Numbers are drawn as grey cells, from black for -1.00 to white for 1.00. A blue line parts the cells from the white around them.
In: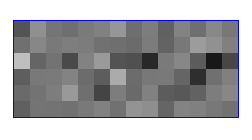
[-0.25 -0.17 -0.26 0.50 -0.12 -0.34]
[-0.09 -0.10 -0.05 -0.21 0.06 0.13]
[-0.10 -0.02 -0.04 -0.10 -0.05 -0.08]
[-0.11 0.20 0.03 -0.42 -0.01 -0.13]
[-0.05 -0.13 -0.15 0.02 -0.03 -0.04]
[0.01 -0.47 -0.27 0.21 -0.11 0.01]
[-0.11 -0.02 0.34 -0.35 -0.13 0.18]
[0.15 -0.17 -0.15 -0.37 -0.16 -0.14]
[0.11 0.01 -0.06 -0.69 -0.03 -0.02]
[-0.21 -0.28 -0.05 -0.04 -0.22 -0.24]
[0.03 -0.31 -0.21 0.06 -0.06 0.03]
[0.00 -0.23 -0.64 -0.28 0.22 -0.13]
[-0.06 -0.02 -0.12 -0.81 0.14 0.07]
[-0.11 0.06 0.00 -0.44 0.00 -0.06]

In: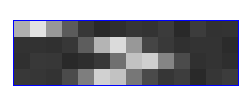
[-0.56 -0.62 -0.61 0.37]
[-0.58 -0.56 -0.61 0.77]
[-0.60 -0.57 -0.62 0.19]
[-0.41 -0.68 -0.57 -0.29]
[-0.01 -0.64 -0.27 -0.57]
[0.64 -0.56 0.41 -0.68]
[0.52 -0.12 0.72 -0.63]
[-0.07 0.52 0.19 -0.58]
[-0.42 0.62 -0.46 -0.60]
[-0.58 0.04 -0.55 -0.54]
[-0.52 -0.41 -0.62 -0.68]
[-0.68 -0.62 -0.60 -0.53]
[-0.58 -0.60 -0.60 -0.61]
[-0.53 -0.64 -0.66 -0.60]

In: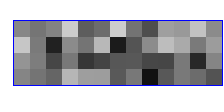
[0.04 0.16 0.55 0.06]
[-0.09 -0.02 -0.04 -0.08]
[-0.21 -0.45 -0.74 0.03]
[0.43 -0.06 0.09 0.60]
[0.24 -0.58 -0.09 -0.27]
[0.23 -0.47 0.44 -0.15]
[-0.30 -0.32 -0.79 0.61]
[-0.06 -0.31 -0.34 -0.10]
[-0.87 -0.44 0.10 -0.39]
[-0.31 -0.45 0.48 0.25]
[-0.05 -0.05 0.33 0.20]
[-0.15 -0.69 -0.04 0.52]
[-0.35 0.04 0.22 0.09]

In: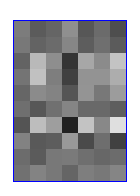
[-0.11 -0.15 0.02 -0.34 -0.13 -0.20 -0.09 -0.22 -0.06 -0.03]
[0.03 -0.29 -0.30 0.48 -0.32 0.09 0.51 0.45 -0.22 -0.29]
[-0.06 -0.06 -0.27 0.24 -0.12 0.03 -0.01 0.11 -0.16 -0.21]
[-0.21 -0.04 0.20 -0.74 0.04 -0.33 -0.50 -0.59 0.05 0.12]
[-0.01 -0.13 -0.42 0.53 -0.18 0.16 0.15 0.31 -0.27 -0.32]
[-0.06 -0.19 -0.14 0.07 -0.18 -0.06 0.15 0.09 -0.13 -0.16]
[0.04 -0.15 -0.50 0.75 -0.26 0.22 0.36 0.53 -0.29 -0.39]

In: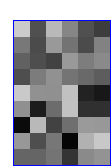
[-0.21 0.19 -0.91 0.13 0.58 -0.39 -0.24 -0.06 0.59]
[-0.21 -0.39 0.45 -0.78 0.14 -0.03 -0.39 -0.41 -0.37]
[-0.09 -0.07 -0.48 -0.15 0.13 0.14 -0.48 0.20 0.45]
[-0.59 -0.95 -0.13 0.52 0.51 -0.09 0.20 -0.10 0.05]
[0.08 0.39 0.21 -0.62 -0.73 -0.18 -0.02 -0.41 -0.37]
[0.15 0.57 0.19 -0.62 -0.81 -0.27 0.08 0.02 -0.52]

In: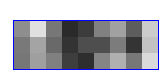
[-0.07 -0.05 0.11]
[0.25 0.29 0.76]
[0.00 -0.18 -0.07]
[-0.51 -0.60 -0.67]
[-0.64 -0.39 -0.53]
[0.04 -0.39 0.01]
[0.38 -0.03 0.26]
[-0.07 -0.59 -0.27]
[0.71 0.52 0.60]
